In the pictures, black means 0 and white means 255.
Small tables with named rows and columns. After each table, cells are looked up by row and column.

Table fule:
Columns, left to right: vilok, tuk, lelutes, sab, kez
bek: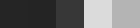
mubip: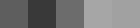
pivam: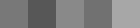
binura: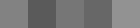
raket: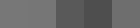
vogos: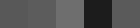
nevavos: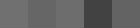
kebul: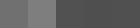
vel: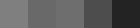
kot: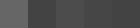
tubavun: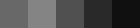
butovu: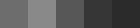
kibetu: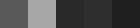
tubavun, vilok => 104
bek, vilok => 37
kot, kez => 67
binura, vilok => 130
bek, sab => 219
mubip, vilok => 94
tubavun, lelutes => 80
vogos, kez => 90
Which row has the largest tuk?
kibetu

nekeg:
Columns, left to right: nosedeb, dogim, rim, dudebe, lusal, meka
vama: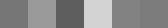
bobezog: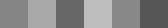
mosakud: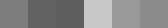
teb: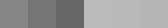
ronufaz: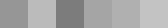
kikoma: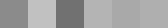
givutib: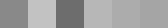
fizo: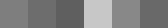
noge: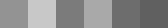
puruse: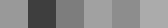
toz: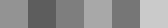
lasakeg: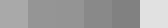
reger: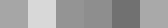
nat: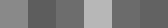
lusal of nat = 107
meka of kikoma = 175
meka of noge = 96
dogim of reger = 216
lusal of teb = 185
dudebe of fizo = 199
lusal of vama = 130
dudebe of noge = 169
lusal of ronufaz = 176
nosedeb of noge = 147
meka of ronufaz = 195
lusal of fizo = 136
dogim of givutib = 194
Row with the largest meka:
lasakeg

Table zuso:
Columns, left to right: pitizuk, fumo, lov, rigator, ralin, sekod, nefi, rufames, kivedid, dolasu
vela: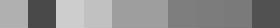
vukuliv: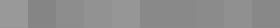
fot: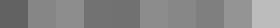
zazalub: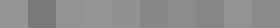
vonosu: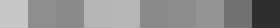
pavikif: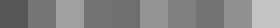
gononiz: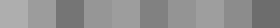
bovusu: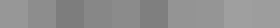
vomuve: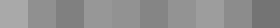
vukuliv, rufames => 139
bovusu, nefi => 148
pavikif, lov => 159
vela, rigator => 193
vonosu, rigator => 181
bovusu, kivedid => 159
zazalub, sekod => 135
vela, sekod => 158
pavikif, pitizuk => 88
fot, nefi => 135

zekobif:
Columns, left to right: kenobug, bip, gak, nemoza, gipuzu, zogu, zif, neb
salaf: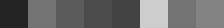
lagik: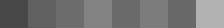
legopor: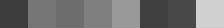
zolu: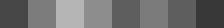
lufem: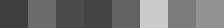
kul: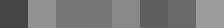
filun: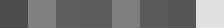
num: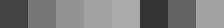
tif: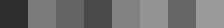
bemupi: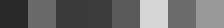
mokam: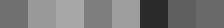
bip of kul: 147
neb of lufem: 146
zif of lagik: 104
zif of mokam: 95
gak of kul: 119
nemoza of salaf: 75
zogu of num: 51
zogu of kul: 95
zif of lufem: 124
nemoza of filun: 92
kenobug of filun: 77
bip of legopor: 118
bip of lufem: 108
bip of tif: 123
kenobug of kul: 70
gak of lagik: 108

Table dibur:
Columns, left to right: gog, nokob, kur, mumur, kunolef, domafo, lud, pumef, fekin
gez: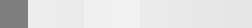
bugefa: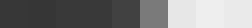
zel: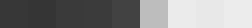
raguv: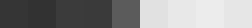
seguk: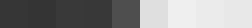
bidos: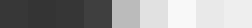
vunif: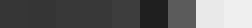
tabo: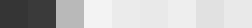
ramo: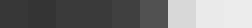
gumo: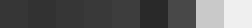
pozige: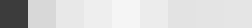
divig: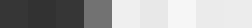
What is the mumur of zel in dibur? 59
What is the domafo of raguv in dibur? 225
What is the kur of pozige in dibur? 232
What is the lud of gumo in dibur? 72
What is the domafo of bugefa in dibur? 122
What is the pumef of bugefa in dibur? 238
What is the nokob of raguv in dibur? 50
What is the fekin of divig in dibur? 236
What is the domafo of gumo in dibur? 41
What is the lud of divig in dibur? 246
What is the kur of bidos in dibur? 54
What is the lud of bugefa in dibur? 231
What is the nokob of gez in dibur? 237
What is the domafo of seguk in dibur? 223
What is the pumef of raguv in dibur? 236
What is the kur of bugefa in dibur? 57
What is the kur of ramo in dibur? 58
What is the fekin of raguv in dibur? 230
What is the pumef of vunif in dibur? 233
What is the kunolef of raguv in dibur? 91

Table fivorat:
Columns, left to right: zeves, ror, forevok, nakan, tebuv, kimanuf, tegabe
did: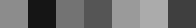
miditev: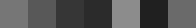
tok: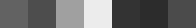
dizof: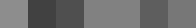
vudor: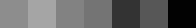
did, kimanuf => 171
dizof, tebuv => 129
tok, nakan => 236
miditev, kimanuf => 32
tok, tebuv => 51
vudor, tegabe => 2
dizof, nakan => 129
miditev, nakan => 43
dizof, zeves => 141
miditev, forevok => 54
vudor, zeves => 141
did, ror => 21
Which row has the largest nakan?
tok

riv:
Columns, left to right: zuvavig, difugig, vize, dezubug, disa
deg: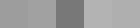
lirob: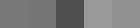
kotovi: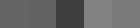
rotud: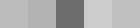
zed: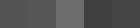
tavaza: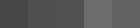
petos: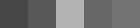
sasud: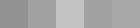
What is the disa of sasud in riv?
169
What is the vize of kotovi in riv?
62
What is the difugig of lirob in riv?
118
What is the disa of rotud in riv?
191
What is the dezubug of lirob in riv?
153
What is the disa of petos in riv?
116
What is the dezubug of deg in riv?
179
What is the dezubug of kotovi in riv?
130
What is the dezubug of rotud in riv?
204
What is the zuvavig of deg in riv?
157
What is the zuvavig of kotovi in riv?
101
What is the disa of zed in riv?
68
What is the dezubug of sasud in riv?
162
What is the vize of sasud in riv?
195
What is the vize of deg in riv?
120
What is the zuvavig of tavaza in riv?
70
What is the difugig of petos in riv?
87
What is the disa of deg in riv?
175
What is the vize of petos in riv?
179

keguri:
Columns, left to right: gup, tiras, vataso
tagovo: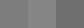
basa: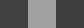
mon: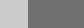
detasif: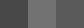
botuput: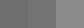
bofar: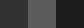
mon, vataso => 113
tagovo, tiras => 134
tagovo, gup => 124
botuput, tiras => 116
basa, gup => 65
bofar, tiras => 92
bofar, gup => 50
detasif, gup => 72
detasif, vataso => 89
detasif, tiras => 114
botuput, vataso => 139
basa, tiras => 161
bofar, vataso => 28
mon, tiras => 113
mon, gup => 203
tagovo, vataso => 110
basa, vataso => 62
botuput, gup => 110

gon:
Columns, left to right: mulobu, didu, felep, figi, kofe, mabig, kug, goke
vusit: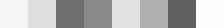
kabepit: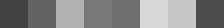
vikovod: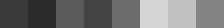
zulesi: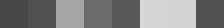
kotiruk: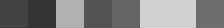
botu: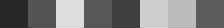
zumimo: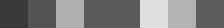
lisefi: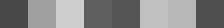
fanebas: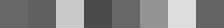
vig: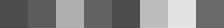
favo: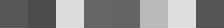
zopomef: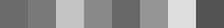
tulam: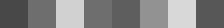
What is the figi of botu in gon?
87
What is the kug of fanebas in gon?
221
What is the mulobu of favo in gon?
87
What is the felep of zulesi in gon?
166
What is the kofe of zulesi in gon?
88
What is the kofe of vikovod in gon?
109
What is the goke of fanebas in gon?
99
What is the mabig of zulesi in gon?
214
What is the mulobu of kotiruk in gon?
67
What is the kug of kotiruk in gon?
208
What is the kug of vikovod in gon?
192
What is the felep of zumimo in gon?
176
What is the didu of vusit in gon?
222
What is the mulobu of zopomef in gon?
108
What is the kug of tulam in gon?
216
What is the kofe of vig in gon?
76
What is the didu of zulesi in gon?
81
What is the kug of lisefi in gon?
184
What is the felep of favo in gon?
220
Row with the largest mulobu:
vusit

